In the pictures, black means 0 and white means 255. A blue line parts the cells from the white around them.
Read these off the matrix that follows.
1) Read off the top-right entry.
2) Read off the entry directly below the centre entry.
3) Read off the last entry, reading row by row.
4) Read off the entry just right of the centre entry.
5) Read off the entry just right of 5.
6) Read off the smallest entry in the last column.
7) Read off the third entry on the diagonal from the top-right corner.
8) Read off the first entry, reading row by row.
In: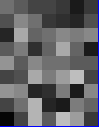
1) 56
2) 124
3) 56
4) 112
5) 68
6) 26
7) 136
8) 112

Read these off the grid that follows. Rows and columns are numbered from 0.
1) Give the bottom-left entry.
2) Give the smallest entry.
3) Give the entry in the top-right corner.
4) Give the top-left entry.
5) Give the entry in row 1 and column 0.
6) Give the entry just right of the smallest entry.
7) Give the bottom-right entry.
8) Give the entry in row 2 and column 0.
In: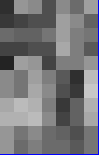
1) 150
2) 35
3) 159
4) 47
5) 56
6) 159
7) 117
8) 107

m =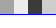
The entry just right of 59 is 206
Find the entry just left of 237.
165

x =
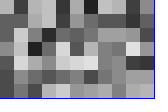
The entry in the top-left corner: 181
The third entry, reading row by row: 181
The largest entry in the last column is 181
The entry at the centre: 86
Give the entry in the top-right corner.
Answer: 139
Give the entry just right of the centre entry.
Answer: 181
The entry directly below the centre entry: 215
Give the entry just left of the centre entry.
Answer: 215
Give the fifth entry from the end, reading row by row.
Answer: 160
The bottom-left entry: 75
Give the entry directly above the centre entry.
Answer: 96
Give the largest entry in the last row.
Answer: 204
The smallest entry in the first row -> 33

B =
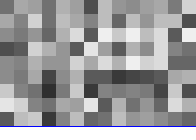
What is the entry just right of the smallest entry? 122
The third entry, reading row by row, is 159
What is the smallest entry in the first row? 78
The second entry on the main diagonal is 131
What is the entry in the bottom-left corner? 90
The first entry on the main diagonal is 113
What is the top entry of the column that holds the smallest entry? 113
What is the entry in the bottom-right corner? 102
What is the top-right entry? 210
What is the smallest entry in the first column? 78
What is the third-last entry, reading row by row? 140
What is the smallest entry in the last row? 57
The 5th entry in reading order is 177
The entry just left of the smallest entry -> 113
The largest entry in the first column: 229
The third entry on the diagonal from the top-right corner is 219
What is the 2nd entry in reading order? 168
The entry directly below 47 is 113

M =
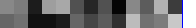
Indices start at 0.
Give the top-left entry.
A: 136
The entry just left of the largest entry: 124
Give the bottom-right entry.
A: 200
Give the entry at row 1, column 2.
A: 17
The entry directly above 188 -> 136
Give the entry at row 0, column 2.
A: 28
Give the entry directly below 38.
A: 70

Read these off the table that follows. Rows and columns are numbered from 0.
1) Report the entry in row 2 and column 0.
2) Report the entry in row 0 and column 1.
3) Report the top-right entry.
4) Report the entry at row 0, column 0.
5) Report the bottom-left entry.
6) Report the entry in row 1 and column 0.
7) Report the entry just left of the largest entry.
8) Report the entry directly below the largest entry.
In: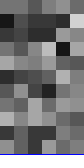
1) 56
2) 116
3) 107
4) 116
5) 144
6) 22
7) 45
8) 135
